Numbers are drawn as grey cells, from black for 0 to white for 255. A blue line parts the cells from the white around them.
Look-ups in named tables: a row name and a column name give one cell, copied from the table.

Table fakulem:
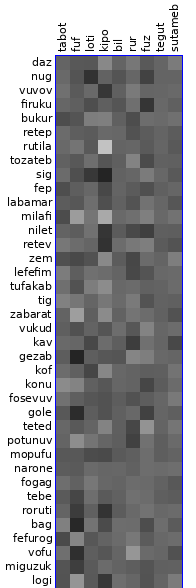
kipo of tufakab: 140
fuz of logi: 83
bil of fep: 100
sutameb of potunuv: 106
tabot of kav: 105
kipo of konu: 87
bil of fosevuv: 93
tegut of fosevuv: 102
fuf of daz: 88

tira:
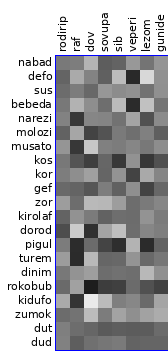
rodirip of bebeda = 120
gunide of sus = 144
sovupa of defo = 96
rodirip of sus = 108
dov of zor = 185
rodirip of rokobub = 106
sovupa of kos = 102
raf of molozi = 166
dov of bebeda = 142
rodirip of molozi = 98
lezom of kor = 169
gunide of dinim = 144
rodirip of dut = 127
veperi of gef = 143
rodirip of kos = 120
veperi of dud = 99
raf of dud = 94
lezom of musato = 120
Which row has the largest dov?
kidufo

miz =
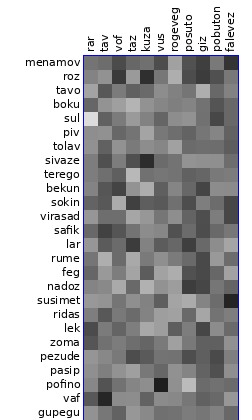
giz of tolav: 110
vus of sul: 101
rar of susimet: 152
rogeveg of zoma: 160
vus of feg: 162
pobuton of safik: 105
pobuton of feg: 103
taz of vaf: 141
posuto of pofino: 187
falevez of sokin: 71
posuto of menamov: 81

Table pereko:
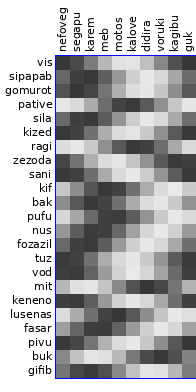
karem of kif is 85
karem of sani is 110
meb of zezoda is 220
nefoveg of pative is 231
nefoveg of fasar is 159
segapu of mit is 223
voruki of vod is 163
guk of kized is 57
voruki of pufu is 203
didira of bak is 220
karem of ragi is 201
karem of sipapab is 56
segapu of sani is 65

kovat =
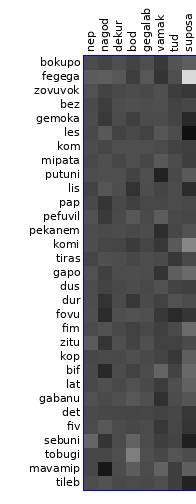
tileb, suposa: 34
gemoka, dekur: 75
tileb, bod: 75
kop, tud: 56
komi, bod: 59
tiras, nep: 69
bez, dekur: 77
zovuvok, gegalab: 73
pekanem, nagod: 74
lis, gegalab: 77
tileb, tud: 62

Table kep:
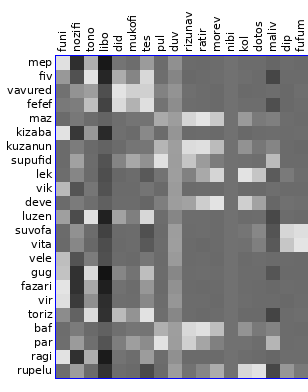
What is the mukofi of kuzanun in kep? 117
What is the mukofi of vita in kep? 108
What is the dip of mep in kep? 108
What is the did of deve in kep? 108
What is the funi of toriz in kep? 140
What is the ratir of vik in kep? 108
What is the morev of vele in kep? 106
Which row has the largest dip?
suvofa

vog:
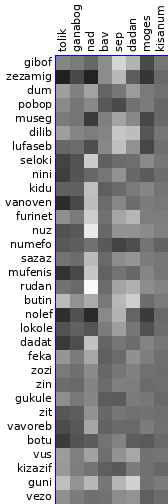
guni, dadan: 209
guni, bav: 118
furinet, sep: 165
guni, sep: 180
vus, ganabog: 128
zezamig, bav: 140
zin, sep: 127
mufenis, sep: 115
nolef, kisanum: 105

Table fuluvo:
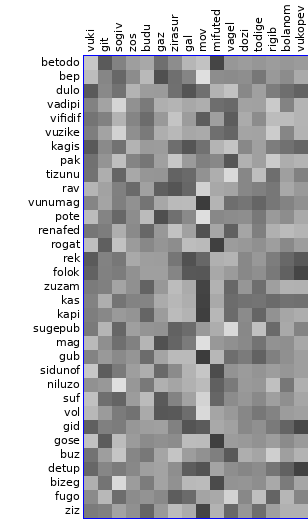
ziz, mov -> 68
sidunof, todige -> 148
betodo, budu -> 168
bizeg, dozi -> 149
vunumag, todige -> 101
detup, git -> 134
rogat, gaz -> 149
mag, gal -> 123
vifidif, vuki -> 116
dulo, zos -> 179
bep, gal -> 133
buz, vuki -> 115
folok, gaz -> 159
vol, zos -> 114
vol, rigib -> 131
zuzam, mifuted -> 178
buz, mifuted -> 127
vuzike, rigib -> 204
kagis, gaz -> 156

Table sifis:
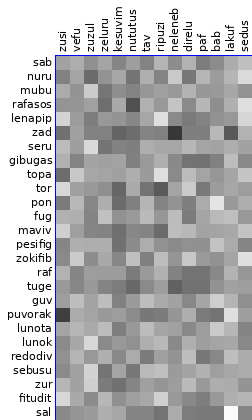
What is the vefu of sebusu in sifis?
161
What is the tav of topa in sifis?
155
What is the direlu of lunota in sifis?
137
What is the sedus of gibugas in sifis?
137
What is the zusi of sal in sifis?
137
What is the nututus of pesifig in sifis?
139
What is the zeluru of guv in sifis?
189
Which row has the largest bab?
pon

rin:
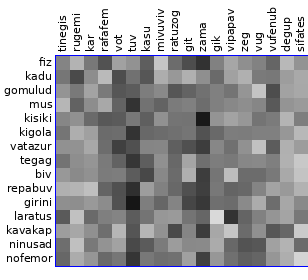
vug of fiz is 130
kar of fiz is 120
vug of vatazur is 193
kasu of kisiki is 95
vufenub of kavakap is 87
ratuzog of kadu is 152
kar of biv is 145
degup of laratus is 164
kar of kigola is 160
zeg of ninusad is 83
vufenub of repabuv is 163
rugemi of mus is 98
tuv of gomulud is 92
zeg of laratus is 100
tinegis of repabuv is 176
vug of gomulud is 196
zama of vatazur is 61
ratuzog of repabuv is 104
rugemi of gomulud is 121

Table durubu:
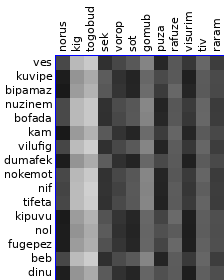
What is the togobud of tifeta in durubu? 205
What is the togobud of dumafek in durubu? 171
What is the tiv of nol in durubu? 93
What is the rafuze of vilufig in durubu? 92
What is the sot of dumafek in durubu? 36
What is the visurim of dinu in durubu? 30

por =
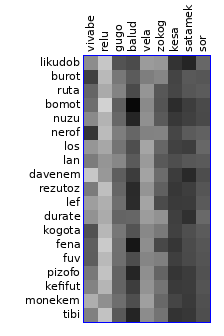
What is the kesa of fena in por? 54
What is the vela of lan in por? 154
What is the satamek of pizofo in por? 60
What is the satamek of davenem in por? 41
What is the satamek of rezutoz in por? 62
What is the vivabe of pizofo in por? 120
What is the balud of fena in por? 22
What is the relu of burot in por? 185
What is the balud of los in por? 78
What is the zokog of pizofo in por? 100
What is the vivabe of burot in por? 64
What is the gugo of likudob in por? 83
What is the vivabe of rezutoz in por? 123
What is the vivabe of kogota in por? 81
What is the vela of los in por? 165
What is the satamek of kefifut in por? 60
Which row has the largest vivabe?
davenem

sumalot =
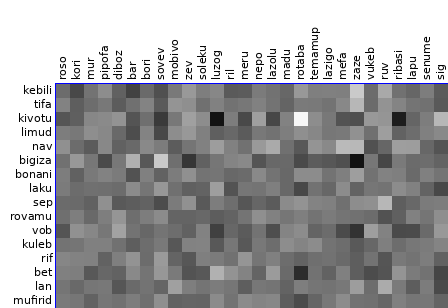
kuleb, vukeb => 103
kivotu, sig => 183
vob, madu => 132
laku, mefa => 140
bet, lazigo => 98
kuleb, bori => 109
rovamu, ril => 99
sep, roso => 107
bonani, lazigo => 115
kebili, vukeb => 108
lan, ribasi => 122
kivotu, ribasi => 29
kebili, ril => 90
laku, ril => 83
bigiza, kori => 152
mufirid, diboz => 113

